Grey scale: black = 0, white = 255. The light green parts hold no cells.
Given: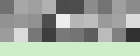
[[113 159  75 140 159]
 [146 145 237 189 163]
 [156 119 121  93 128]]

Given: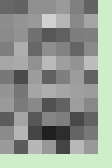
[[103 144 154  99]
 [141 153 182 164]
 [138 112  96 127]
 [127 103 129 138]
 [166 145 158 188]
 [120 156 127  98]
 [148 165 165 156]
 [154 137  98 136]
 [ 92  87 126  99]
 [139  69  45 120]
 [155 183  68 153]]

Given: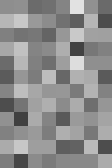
[[142 107 132 145]
 [182 153 113 182]
 [128 119 151 161]
 [167 132 174 119]
 [107 128 158 143]
 [ 91 124 103 171]
 [133 167 151 179]
 [ 77 161 139 110]
 [145 171  89 146]
 [129 154 175 120]
 [171 158  94 186]
 [125 139 136 137]]

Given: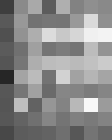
[[ 62 169 175 143]
 [ 89 114 117 218]
 [ 80 174 200 240]
 [ 91 160 124 188]
 [ 85 174 191 193]
 [ 38 187 210 181]
 [ 87 161 134 124]
 [ 85  98 131 248]
 [ 87 112 116 122]
 [ 72  95 111 116]]

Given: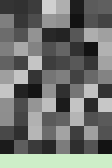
[[ 52  60 175  91]
 [127  77 143  82]
 [108 147  35 174]
 [127 131 101  18]
 [ 98 197  70  55]
 [159  52 127 105]
 [197  20  48 194]
 [143 149  27  42]
 [142 177  98  81]
 [ 72 182 163 160]
 [ 27  58 124  84]]

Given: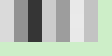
[[218  53 157 195]
 [218  53 157 195]
 [218  53 157 195]]

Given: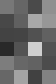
[[120  74]
 [ 72 168]
 [ 67  81]
 [ 41 207]
 [125  98]
 [103  65]]

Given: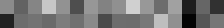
[[139 133 146 151 144 152 161 102]
 [ 34 115 125 138 109 120 144  85]]
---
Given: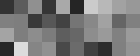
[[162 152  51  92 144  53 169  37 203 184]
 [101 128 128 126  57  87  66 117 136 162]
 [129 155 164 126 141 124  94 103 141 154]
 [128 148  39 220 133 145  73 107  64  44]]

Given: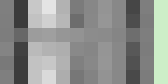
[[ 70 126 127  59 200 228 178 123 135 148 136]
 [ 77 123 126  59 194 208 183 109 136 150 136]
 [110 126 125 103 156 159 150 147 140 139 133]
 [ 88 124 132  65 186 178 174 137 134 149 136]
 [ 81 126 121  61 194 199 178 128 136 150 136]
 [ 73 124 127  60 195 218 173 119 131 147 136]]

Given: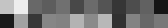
[[ 97  21 196 237 104  93 112  72 107  84  54  77]
 [103 120  26 162  55 134 130 179 138 184  49 131]]

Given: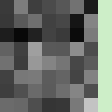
[[114  27  58 125  62  75  87]
 [ 21 132  56  89 111  65  71]
 [ 11 123  29   8  33  66  58]
 [141  76  98  64 159  89  88]
 [ 71  91 113  61 152 132 117]
 [ 68 130  65 120 122  92 100]
 [133  78  62  80 106  91 110]
 [121 195 107 104  78  53  55]]

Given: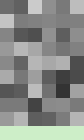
[[121 189 109  97 203 143]
 [127 128 196 125 129 133]
 [ 94 142 133  87  79 145]
 [117 129 153 183 167 134]
 [177  77 137 100 182 168]
 [ 62  75 170 120 158  94]
 [ 51 162  85  92 188 113]
 [140 122 122 122  67 138]
 [124 181 153 180  94  98]]

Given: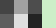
[[161  77  68]
 [223  35  94]]

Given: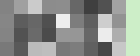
[[ 81 162 131 160 203 140 141 103  63]
 [206 146 134  93 103  80 238 125  95]
 [236 174 132  82 106  75 151 150 103]
 [ 70 199 121  89 187 190 120 125  96]]

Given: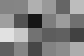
[[101 189 132 133 176 153]
 [156 112 159  82  22 126]
 [ 96  65 225 200 114  93]
 [140 173  95 133  70 131]]
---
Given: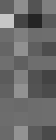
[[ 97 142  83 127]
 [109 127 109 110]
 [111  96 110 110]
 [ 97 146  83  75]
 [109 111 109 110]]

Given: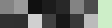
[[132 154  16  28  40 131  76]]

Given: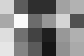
[[213  92  46  46 162 178]
 [222 113  66  31 152 176]]

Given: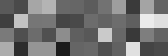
[[ 89  74 166 180 104 102  92 114 158  58 164  99]
 [122  79 108  80 141  95  88 202 104  57 126  99]]

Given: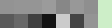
[[147 149 149 155 135 152 143]]

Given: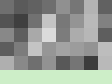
[[111  90  97 110 144 118 179  97]
 [136  94 169 219 124 172 183  94]
 [175 137 111 146  88 117  60 185]]

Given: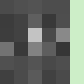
[[ 75  80  83  77  77]
 [ 61  66 195  74 137]
 [ 80  76  84  73  78]]

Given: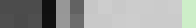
[[ 76  76  76  16 151  98 199 205 201 204 204 203 205]]
